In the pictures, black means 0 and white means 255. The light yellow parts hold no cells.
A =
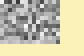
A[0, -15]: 241
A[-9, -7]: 202
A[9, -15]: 130
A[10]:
[194, 201, 182, 194, 201, 176, 191, 176, 198, 218, 191, 177, 176, 181, 100]
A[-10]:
[147, 190, 156, 117, 140, 132, 218, 168, 181, 105, 234, 122, 150, 131, 119]
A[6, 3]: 106
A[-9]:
[187, 161, 72, 145, 205, 205, 203, 119, 202, 153, 97, 138, 132, 111, 154]
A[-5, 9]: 85
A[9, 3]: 183
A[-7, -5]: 218
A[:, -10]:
[227, 132, 205, 204, 87, 137, 166, 137, 116, 135, 176]
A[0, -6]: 146
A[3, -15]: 146
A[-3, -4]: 122
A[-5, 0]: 159
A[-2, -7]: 78
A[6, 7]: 111
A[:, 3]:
[194, 117, 145, 179, 211, 221, 106, 167, 130, 183, 194]
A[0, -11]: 57
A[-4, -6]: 98
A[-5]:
[159, 192, 141, 106, 156, 166, 249, 111, 213, 85, 138, 94, 106, 108, 92]
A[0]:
[241, 88, 69, 194, 57, 227, 221, 92, 171, 146, 75, 201, 154, 202, 131]
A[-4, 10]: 150
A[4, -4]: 209
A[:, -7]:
[171, 181, 202, 110, 89, 90, 213, 220, 127, 78, 198]

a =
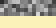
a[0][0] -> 45
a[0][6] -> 135
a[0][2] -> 157
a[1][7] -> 185
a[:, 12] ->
[149, 74, 106, 85]
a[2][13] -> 133
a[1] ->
[118, 175, 120, 60, 90, 147, 129, 185, 102, 155, 175, 123, 74, 92]
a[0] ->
[45, 88, 157, 186, 191, 130, 135, 97, 193, 146, 110, 134, 149, 66]
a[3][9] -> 212
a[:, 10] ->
[110, 175, 165, 85]
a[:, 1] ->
[88, 175, 98, 102]
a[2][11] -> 191
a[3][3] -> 123
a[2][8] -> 93
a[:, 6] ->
[135, 129, 75, 123]

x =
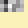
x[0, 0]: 141
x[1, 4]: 142
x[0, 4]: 149
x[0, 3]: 201
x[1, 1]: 129

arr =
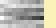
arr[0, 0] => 238
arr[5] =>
[178, 168, 161, 178, 174, 183, 189, 178, 187, 194, 202]
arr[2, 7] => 131
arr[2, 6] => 126
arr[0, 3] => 202
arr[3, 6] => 134
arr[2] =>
[217, 180, 176, 157, 159, 150, 126, 131, 130, 109, 106]
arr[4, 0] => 252
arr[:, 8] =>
[157, 208, 130, 159, 71, 187, 186]
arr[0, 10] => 168
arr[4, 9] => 68
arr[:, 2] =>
[212, 223, 176, 138, 197, 161, 196]
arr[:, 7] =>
[165, 193, 131, 150, 103, 178, 192]
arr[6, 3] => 214
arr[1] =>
[186, 208, 223, 235, 212, 212, 212, 193, 208, 196, 197]
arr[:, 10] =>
[168, 197, 106, 169, 47, 202, 151]
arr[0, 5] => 169

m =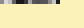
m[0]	140
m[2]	192
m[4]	25
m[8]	86
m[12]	142
